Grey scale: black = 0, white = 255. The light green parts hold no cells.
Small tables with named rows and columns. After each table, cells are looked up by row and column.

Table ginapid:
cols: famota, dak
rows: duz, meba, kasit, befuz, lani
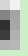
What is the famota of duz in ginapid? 214
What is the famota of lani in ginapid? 178
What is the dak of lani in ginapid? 183
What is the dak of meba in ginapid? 164
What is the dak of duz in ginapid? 242
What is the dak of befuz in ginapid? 176
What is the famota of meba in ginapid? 132
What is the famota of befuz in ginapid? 60
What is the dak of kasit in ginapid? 167
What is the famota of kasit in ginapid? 47

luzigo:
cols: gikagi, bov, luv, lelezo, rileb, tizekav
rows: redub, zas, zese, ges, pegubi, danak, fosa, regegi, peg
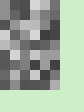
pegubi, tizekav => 129
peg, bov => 138
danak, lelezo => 197
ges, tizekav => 69
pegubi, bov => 157
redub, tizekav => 113
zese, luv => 190
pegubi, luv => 107
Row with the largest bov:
danak

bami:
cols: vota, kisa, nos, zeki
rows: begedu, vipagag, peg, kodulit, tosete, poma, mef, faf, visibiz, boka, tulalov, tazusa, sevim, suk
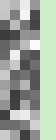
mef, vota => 163
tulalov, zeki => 105
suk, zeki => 139
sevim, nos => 126
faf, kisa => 98
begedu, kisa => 184
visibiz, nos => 181
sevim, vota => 108
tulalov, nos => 171
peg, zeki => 68
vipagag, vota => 197
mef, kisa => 200
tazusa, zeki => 175
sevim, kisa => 109
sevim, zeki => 208
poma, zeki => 83

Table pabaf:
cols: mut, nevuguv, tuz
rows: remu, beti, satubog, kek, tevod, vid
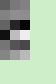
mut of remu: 95
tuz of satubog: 6
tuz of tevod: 72
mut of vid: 133
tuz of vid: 185
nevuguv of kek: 189
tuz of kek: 238
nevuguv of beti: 142
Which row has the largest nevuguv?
kek

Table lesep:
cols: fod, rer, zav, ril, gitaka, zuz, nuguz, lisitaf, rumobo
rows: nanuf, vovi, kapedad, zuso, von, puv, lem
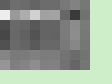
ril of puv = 128
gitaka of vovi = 161
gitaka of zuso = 100
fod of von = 81
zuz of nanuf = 108
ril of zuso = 83
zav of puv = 123
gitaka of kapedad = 100
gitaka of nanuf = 108
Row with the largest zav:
vovi

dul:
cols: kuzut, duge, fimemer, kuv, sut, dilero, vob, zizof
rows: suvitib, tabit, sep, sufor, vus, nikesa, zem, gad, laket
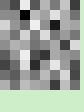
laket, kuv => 167
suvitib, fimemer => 235
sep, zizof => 164
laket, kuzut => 175
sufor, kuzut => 164
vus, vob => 63
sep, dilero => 25
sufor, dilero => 119
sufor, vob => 155
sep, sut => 144

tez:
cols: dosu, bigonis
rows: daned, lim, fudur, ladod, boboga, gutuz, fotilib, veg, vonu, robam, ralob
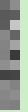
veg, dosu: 66
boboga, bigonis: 164
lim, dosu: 89
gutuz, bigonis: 57
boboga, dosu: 132
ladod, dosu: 136
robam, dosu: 135
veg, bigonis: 69
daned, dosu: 108
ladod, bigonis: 100
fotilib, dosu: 143
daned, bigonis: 141
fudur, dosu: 92
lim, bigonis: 93
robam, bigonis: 141
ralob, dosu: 130
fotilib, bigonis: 159
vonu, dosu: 141
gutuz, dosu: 130
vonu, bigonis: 131
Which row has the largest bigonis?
fudur

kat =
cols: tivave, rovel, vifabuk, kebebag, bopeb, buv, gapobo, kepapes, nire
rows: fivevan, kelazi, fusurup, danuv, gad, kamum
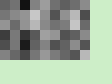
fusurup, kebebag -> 183
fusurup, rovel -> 107
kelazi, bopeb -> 143
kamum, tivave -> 130
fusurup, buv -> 114
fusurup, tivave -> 148
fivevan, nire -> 139
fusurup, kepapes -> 197
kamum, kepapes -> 85
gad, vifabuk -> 27
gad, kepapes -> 140
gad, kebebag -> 98
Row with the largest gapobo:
kelazi

